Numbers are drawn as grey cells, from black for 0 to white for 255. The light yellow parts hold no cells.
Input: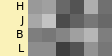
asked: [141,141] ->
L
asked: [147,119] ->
L
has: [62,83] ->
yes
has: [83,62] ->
no

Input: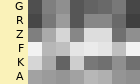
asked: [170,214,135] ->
Z
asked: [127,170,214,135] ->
Z
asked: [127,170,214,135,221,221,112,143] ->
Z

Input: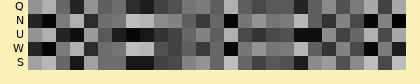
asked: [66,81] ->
Q
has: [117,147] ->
yes
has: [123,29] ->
yes
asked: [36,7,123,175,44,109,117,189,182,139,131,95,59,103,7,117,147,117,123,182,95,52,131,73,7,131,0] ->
N
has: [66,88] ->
yes
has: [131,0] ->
yes

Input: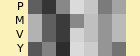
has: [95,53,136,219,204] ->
no
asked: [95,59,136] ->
M

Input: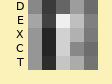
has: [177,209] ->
no
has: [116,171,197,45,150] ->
no
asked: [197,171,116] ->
T
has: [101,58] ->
no
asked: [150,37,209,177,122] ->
X
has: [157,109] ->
yes
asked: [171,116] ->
T

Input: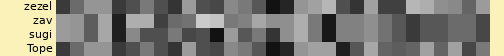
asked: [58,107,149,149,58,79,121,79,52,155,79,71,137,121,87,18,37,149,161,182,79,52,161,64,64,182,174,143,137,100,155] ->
zezel
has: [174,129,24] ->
no
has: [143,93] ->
no
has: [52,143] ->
yes
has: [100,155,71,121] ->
no
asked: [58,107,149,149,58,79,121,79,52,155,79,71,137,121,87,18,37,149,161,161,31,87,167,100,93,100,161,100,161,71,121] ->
Tope

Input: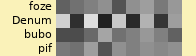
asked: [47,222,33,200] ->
Denum
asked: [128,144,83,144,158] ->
foze
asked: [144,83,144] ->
foze
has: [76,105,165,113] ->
yes

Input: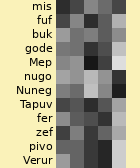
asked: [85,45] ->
Tapuv
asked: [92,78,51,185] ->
fer
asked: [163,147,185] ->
nugo
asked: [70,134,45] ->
fuf

